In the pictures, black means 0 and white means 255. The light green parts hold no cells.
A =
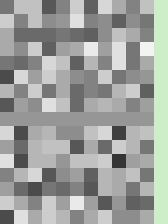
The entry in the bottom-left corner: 75
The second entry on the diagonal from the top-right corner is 141
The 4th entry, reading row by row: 87
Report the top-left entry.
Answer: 118
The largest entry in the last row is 224
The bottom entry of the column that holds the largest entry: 170
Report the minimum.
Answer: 53
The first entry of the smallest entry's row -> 224
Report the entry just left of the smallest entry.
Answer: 205
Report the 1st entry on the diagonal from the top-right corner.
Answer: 193
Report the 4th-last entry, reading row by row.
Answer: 205
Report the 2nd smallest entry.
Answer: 63
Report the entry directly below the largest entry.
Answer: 170
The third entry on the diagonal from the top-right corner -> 193
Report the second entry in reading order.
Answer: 193
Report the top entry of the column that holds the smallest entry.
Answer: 170
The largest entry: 243
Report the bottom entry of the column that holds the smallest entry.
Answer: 141
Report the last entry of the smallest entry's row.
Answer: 170
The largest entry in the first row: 215
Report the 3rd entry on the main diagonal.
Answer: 106
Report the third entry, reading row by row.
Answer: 193
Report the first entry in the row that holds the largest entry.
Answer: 170
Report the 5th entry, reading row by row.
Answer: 130

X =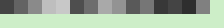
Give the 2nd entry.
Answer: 99
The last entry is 128
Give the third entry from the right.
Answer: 68
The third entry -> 138

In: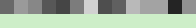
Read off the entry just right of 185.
163
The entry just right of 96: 185

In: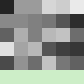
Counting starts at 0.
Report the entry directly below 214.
119
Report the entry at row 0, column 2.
155
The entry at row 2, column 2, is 128
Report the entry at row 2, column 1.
174
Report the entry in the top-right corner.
234
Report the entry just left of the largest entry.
205
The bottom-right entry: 97
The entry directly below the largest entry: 45
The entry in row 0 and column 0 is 36

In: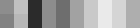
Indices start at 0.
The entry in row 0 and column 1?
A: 192
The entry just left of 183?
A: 130
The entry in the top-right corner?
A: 174
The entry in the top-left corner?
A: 141

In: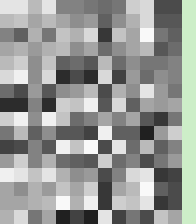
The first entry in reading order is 228
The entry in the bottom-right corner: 165
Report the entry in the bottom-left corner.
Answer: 177
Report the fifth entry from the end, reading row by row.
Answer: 66
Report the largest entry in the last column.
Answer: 206
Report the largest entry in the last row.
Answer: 228
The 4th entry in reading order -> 228
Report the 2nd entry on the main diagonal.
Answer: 195
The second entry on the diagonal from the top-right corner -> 87
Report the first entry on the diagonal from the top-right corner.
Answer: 75
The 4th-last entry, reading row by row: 118
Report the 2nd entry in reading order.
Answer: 228

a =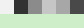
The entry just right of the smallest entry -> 139
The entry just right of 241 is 50

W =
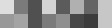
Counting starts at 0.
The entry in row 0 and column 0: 222
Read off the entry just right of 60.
199
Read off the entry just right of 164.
80
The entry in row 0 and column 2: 80
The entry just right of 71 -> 60

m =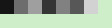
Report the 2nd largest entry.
159
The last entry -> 210
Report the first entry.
21

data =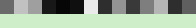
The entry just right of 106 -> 193
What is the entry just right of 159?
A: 24

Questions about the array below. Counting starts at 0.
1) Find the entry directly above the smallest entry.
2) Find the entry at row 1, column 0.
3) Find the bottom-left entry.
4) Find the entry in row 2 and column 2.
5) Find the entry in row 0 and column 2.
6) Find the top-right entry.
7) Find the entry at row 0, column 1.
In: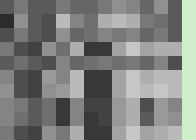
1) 90
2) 44
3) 120
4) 90
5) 90
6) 90
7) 120

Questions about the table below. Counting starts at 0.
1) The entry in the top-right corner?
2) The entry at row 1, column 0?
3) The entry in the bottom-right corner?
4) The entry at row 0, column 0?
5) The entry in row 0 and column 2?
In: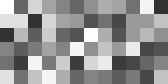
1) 50
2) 225
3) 194
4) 255
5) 214

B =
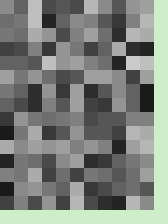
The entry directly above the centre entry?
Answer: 159
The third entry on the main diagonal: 171
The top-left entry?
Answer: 138
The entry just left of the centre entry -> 86
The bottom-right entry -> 138
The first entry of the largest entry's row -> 98
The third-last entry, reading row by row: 36
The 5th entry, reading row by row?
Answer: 86
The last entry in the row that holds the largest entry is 191
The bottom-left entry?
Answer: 65
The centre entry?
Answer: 159
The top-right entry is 159
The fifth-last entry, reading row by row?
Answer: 74
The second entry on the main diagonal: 119
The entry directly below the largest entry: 65
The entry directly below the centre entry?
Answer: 128
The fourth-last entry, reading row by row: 45
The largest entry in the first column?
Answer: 171
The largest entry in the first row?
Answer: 191
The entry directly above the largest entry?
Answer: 45

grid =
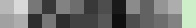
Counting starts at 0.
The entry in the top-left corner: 184
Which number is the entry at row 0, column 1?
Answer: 217
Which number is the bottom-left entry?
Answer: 161
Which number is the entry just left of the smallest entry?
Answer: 87
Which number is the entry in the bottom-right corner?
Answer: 130
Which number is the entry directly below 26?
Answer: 15
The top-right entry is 173

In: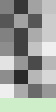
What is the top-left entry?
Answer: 129
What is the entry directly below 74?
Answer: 183
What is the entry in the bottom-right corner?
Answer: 151
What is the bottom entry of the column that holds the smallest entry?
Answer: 171
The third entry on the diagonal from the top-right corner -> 65

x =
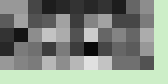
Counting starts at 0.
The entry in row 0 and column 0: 152
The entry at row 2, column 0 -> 51
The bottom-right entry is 82
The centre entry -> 82
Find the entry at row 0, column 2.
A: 70
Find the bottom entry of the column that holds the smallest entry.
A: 224
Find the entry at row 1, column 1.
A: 162
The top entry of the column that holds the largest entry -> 39
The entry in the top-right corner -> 141
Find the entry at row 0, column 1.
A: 152
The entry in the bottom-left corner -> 152
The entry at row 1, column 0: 91

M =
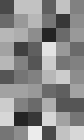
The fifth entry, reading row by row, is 194
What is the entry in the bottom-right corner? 215
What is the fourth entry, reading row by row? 95
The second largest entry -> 227
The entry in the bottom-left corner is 117
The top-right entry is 129
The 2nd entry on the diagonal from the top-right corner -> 55
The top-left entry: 73
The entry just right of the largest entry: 73
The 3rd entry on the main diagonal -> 141
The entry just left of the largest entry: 141
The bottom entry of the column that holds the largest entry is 236
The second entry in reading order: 194
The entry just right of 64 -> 95
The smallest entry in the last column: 85
